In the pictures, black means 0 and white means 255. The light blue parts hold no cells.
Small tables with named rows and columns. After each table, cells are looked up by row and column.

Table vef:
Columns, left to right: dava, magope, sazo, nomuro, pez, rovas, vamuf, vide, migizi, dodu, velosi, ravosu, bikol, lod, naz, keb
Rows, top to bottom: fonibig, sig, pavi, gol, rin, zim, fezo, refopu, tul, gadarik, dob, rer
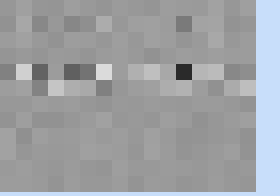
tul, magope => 144
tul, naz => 153
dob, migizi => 153
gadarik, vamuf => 158
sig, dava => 146
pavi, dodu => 160
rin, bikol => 182
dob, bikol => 152
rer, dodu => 155
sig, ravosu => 122
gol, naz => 156
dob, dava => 154
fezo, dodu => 155
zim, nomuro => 197
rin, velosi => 168
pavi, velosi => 157
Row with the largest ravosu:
zim

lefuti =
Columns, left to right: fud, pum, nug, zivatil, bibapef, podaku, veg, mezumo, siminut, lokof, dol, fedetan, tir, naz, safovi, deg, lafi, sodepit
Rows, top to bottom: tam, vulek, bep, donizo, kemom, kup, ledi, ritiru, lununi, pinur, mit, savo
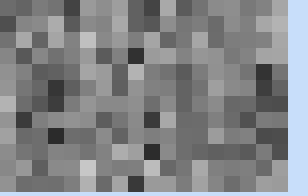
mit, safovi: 124
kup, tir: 115
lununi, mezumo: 99
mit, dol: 104
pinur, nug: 110
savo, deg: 125
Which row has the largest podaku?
mit

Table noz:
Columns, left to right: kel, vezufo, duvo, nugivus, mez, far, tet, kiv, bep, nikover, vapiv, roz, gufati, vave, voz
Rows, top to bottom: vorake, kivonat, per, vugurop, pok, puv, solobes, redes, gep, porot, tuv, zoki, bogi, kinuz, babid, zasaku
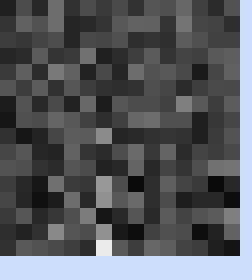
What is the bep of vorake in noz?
50
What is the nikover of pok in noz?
82
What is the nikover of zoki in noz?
45
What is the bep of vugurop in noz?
62
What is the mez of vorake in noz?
49
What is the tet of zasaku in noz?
235
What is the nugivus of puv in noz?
49
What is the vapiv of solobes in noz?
65
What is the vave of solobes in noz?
61
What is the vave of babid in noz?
33
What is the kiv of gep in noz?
36
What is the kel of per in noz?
61
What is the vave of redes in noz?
54
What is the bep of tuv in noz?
99
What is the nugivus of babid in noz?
137
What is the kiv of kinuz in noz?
41
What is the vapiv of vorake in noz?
80
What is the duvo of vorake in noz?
40
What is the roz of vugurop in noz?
68
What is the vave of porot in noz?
61
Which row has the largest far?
kinuz

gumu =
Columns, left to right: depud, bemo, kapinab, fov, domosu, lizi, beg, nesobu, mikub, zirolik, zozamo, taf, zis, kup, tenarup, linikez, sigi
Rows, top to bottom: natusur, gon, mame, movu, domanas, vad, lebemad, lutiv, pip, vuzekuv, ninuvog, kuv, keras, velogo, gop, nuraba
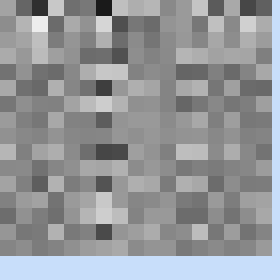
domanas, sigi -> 168
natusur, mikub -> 174
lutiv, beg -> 93
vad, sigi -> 105
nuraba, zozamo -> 148
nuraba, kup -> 138
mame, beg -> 176
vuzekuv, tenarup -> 173
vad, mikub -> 175
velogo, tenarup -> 115
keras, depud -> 129
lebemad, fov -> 129
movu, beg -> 110
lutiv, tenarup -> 158
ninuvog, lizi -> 168
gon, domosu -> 170
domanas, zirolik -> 140
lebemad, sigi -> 159

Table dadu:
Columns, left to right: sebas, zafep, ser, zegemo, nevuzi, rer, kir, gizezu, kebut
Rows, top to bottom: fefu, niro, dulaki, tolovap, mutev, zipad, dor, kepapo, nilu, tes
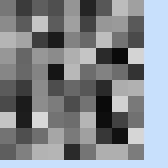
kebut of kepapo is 113
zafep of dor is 26
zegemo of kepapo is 114
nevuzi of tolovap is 175
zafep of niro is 90
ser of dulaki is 62
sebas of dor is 74
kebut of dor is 121

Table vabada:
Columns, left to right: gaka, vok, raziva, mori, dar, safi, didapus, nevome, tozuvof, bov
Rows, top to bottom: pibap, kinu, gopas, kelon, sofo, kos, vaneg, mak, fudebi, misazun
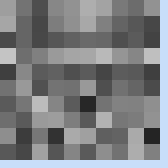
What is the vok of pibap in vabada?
115
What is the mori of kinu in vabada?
125
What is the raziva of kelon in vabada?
128
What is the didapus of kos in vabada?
79
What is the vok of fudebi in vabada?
60
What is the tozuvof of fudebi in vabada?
170
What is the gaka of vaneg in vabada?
90
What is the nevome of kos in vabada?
113
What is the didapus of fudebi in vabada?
95
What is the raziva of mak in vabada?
154
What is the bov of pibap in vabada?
146
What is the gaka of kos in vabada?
114
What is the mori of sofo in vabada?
97
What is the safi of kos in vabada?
153
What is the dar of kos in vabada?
113
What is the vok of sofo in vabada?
136
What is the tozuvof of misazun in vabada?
173

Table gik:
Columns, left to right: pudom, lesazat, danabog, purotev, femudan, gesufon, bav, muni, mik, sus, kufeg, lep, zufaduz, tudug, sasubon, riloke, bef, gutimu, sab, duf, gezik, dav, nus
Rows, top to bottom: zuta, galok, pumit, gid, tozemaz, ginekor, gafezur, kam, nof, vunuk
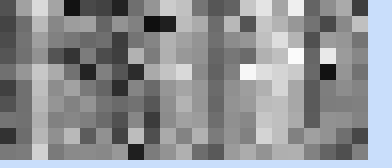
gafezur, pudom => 82
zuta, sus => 149
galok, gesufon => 161
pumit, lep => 161
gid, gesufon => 124
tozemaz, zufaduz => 138
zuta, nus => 62
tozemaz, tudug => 98
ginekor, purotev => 141
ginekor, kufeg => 150
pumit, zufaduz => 148
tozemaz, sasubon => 128
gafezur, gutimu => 190
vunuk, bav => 136

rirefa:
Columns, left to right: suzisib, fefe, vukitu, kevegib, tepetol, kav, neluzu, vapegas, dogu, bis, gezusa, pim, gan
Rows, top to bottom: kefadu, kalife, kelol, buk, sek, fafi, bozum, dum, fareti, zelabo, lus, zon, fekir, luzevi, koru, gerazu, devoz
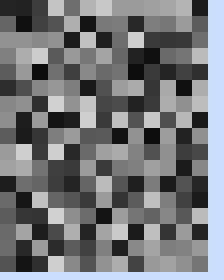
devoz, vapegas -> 172
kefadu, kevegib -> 196
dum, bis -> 199
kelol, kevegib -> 147
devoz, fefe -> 20
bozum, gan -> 188
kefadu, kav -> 180
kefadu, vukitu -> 61
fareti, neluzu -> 89
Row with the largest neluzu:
kefadu

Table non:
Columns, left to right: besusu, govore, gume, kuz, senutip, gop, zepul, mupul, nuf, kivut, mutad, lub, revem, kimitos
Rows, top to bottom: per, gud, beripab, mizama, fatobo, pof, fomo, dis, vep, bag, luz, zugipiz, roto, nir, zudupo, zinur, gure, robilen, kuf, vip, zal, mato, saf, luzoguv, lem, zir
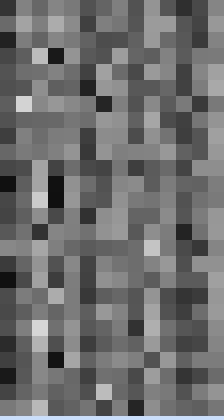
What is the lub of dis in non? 64
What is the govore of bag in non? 122
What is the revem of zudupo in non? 113
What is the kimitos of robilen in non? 160
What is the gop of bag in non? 56
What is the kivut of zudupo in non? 142

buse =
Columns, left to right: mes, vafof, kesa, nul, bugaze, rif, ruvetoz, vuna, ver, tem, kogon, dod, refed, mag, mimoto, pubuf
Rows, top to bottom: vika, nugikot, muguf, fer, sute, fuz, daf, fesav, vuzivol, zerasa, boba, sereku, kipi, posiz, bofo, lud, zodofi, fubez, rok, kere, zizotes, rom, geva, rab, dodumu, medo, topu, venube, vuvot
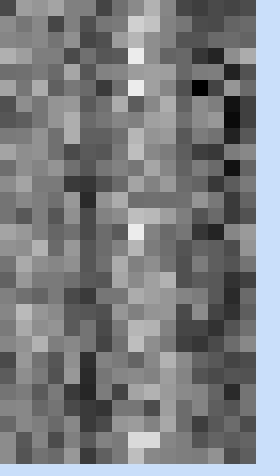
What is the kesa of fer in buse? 127
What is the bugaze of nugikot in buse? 128
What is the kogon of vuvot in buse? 130
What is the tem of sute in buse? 159
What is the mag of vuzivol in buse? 114
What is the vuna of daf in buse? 172

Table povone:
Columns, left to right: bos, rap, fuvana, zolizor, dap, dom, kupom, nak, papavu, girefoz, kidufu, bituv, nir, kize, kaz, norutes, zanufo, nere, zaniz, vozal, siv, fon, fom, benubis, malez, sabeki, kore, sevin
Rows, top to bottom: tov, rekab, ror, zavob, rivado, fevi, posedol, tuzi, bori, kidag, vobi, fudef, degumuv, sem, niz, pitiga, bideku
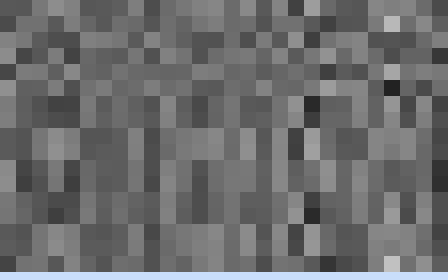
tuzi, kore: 126
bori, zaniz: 65
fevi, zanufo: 131
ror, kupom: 124
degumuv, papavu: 99
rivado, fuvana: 121

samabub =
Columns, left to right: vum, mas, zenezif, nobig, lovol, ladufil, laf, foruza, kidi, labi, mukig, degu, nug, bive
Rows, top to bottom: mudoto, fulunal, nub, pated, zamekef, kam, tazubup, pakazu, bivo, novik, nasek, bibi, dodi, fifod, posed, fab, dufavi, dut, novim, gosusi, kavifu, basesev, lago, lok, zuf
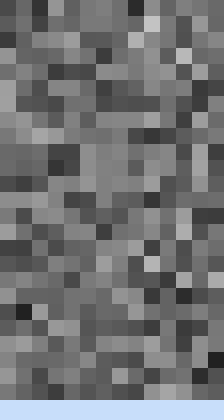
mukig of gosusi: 99
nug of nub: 118
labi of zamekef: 139
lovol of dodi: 68
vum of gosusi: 78
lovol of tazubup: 112
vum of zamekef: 111
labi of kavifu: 61
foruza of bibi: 133
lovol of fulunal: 102
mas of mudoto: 103
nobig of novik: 68
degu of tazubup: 81
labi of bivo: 55
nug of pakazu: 157
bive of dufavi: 86
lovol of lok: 128
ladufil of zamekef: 72
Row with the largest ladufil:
bibi

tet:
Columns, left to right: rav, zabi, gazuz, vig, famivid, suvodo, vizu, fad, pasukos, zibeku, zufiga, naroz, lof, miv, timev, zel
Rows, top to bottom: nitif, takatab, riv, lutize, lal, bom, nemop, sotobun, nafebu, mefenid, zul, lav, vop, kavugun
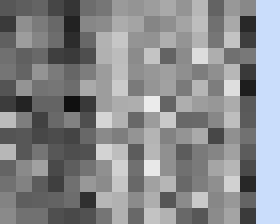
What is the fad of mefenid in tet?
190
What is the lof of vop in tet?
201
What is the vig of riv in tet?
108
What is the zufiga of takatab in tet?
142
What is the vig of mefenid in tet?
88
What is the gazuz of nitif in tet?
101
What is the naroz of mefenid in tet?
93
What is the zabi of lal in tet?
101
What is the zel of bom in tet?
29
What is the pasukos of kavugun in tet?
104
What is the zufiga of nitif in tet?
168
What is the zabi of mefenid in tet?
87
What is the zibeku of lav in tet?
160
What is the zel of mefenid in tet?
93
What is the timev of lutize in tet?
111
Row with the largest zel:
nitif

